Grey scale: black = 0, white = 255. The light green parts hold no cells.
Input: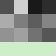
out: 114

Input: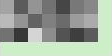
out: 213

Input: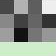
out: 117

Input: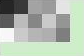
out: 181

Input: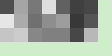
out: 135

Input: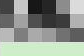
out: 170

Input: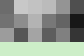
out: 164

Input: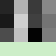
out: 3
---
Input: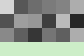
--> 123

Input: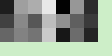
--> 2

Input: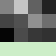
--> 197

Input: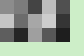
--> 68

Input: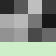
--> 89

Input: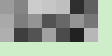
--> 191

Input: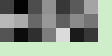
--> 55

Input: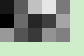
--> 193
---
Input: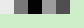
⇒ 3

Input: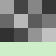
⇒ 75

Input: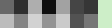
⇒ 202

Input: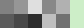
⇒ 45

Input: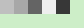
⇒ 100

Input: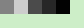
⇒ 75

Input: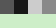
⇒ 23
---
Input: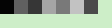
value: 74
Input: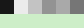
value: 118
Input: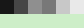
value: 233
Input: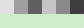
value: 62
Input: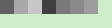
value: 156
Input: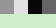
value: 101
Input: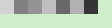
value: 53
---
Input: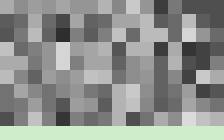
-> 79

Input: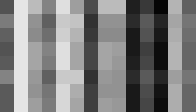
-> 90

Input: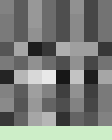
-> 55

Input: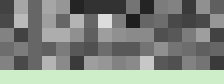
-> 130

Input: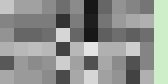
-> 168

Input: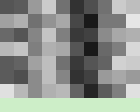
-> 224

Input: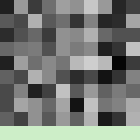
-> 97

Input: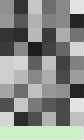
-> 213
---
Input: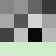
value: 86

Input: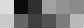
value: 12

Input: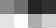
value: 111

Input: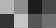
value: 141

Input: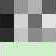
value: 211

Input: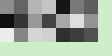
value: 54

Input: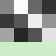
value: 88

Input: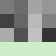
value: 102
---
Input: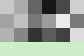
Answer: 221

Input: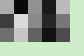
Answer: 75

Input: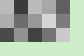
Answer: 201

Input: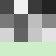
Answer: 227

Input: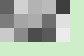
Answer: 236

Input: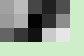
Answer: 230

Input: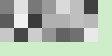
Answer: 233

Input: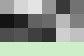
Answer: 193

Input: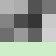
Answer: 208

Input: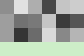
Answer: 181
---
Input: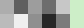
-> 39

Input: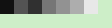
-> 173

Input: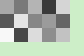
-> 142

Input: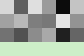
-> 32

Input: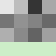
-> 99

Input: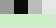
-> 187
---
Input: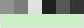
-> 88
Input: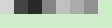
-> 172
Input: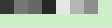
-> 181
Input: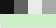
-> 234
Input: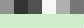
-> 176
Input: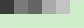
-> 170
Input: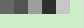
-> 47
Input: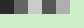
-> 87
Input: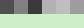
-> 190
